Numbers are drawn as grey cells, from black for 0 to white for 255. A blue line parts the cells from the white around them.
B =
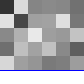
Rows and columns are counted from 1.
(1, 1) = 51
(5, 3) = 149
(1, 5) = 135
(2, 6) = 119
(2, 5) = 223
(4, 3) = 162
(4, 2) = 191
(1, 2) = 218

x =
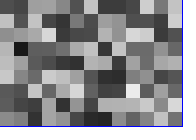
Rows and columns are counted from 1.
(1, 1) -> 78
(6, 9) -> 45
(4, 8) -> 55
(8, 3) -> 62
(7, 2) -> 80
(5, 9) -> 59
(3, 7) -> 74
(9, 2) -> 127
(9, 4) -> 165
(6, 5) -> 191
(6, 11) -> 144
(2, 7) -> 76
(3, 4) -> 215
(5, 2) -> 160
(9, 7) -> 41
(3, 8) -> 179
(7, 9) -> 68
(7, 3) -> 197
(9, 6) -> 70
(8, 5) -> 50
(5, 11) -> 108
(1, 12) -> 120
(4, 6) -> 171
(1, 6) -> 81
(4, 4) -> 95
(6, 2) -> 134
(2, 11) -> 80
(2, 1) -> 193
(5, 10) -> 162
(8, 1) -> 92
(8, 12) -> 138
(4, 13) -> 103

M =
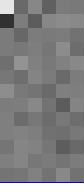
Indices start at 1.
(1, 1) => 229
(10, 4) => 113
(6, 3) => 132
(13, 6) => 114
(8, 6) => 132
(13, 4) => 115
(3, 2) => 103
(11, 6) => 105
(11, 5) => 93
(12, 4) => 123
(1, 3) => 135
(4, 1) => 123
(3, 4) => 122
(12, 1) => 127
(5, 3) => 128
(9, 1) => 127
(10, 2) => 130
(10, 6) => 120
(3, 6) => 114
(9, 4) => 108
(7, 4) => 106
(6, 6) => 124
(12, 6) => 124
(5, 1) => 111

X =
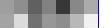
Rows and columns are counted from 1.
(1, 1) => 158
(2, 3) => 113
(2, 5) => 141
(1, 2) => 142
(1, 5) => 55

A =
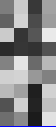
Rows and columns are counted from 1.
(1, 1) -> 125
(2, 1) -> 98
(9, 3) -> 27
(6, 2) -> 211
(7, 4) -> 209
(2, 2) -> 211
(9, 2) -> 139
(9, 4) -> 225
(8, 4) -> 191
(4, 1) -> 43
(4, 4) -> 82

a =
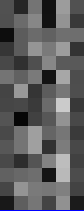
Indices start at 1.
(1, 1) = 81
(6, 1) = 116
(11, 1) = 87
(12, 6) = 65
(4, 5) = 157
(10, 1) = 73
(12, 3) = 84
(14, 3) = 122
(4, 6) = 51
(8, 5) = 203
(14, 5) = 128
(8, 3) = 58
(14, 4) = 119
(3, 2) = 92
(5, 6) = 89
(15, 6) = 27
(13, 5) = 185
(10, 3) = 159
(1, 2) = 38
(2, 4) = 18
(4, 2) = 92
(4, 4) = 122
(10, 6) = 58
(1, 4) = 17
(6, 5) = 167
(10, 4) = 101
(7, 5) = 119
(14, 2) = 148
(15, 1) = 24

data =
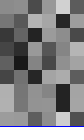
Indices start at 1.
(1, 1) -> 139
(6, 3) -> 38
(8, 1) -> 177
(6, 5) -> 172
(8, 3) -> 147
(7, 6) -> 164
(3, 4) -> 155
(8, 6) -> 165
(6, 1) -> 69
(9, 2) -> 154
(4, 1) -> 69
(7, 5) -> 35
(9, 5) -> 206
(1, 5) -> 209

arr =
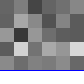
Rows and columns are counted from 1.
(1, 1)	101
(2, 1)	98
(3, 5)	93
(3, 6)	91
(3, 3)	151
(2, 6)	91
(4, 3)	115
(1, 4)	100
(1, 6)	135

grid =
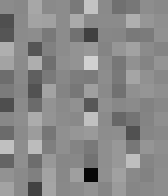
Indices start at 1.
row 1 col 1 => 139
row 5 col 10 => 145
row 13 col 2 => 138
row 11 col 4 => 127
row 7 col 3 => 82
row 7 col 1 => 123
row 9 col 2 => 142
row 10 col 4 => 118
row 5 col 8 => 139
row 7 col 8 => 138
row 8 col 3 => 107
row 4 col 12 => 132
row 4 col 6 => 147
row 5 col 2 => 139
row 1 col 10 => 119
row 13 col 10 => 137
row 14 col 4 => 165
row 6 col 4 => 122
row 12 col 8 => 143
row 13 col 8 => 144
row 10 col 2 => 139
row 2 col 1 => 79
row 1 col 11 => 141
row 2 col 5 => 140
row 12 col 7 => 114
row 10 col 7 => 154
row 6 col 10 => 165
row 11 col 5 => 143
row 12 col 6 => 136
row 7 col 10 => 144
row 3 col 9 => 134
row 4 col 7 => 152
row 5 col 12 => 148
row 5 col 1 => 163
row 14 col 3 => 66
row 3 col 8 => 135
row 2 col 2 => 138

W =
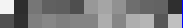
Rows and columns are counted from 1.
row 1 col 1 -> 243
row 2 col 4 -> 135
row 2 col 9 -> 134
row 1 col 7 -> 152
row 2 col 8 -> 173
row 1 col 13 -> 47
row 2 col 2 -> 48
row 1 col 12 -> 99

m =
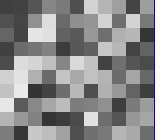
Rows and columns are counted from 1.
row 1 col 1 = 64
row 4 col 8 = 199
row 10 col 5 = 161
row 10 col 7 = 112
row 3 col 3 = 230
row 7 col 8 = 177
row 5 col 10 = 85
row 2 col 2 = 69
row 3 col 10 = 183
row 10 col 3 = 200
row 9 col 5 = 60
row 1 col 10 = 68
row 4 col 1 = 65
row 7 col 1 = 194
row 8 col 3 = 137
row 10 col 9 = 181
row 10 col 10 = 169
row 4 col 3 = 117
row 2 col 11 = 120
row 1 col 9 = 159
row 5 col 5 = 134
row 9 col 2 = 153
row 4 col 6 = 87
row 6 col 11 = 103
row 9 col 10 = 151
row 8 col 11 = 157
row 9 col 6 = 75
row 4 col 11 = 99
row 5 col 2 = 220
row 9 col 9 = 85
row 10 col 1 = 124
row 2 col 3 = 144
